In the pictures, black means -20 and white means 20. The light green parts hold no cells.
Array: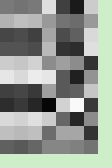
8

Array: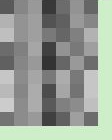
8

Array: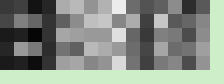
-9

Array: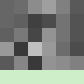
-4

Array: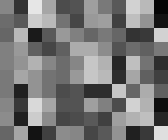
-3

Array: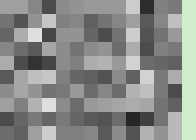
-2
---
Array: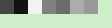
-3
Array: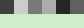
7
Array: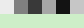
6
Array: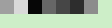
-9
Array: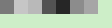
-14
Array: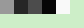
-8
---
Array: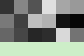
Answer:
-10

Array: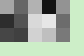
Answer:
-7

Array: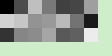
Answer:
11

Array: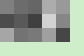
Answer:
-6

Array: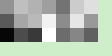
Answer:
6

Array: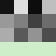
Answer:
0

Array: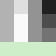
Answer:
19

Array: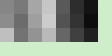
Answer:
-3

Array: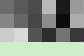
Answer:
-4

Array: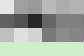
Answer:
-7
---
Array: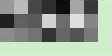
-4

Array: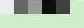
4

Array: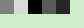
-20

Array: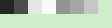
3

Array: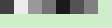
-16

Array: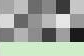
-10

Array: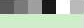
-16

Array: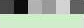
4
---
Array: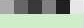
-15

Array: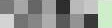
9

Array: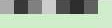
-13

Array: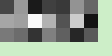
3

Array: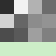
8

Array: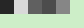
-8

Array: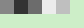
17
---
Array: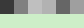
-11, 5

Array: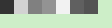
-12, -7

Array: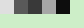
15, -18

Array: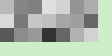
9, 13

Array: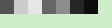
-7, -18

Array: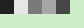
-15, -9

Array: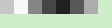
11, 7
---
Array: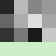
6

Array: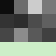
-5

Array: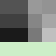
6

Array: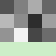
5

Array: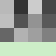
-6

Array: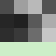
7
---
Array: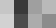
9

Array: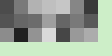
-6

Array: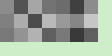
11

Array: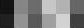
-4

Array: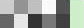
-7

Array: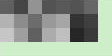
-10

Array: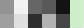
-17

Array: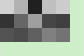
-10

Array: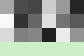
-6
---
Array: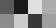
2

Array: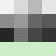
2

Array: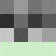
-13

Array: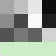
2

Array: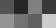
3

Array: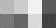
-1

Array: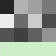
17

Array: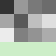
6

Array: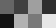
-17
